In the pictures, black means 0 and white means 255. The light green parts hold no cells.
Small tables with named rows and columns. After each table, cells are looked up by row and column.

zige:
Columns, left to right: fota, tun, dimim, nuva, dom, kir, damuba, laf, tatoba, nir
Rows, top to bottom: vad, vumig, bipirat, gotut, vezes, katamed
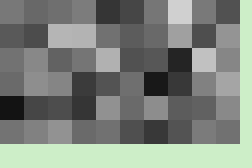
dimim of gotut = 133
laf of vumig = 160
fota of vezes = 19
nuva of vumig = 179
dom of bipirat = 177
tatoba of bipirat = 193
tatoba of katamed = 123
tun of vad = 104
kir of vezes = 106
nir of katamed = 113
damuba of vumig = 105
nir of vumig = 148
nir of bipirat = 134
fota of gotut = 106

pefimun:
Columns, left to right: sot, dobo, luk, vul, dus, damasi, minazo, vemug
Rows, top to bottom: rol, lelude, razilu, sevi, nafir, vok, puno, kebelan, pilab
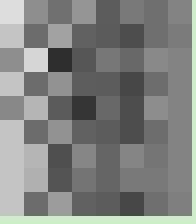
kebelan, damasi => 120
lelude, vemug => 123
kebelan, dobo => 175
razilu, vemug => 130
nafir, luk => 90
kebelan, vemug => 130
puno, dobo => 181
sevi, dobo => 108
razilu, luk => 45
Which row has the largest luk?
lelude

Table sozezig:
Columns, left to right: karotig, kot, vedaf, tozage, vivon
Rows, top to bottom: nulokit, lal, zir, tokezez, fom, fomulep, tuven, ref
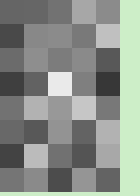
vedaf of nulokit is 114
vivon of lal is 192
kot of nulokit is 102
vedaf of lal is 139
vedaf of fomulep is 147
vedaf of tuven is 113
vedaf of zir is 124
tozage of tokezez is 127
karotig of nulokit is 101
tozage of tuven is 84
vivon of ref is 99
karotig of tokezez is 63
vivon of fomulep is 178
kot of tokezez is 98
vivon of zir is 88
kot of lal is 136
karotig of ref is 117

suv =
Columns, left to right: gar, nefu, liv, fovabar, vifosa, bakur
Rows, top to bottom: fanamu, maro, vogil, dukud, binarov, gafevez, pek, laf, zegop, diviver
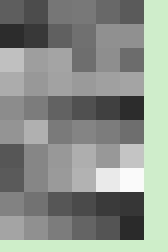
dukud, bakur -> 164
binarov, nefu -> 125
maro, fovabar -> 113
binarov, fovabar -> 80
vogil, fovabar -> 110
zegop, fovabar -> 75
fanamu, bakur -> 90
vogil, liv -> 163
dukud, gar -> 172
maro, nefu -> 56
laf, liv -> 154
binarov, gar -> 140
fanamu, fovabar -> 121
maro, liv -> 96
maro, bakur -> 144
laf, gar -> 90
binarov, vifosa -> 65
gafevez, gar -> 148
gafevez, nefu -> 176
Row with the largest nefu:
gafevez

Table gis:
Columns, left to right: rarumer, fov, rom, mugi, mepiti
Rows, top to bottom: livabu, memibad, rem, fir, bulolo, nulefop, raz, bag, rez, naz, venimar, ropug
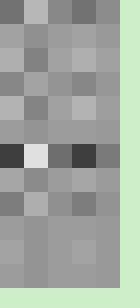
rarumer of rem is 175
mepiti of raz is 122
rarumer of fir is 135
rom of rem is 162
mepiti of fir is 151
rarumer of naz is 156
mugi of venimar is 163
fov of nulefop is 148
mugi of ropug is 156
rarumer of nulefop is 156
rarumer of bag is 166
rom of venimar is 156
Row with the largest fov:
raz

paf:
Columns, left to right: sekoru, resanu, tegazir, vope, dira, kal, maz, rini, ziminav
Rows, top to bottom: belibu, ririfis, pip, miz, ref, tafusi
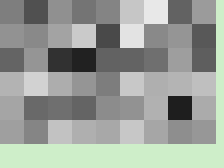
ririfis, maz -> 137
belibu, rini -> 98
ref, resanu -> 105
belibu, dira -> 132
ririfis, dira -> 73
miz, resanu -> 210
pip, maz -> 111
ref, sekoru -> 165
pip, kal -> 99
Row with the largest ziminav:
miz

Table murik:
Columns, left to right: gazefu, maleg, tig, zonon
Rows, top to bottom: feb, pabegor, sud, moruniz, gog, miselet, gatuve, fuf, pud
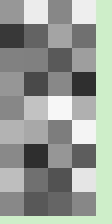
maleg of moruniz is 73
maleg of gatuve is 46
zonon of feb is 238
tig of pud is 101
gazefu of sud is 129
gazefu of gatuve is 137
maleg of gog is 194

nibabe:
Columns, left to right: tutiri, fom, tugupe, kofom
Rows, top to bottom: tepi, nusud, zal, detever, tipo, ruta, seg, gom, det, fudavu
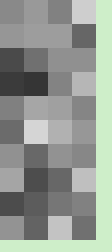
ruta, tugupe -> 177
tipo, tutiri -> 128
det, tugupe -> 118
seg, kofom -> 135
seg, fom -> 104
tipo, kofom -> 133
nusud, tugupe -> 157
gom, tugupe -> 103
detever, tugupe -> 131
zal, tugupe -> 144
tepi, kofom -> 206
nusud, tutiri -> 150
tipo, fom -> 166
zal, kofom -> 144
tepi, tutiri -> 137
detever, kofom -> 182

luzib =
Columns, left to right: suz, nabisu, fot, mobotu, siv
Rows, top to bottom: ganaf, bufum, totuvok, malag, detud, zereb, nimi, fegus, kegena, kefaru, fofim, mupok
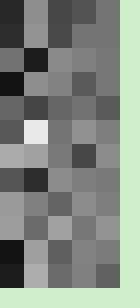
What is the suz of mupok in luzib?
29
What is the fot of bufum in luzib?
74
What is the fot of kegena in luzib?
100
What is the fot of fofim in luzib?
95
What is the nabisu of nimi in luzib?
162
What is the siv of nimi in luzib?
140
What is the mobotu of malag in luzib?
89
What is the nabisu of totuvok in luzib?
29
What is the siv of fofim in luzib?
123
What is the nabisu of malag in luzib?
142
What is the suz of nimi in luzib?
171
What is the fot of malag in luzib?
130
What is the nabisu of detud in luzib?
69
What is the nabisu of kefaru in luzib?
107
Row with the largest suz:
nimi

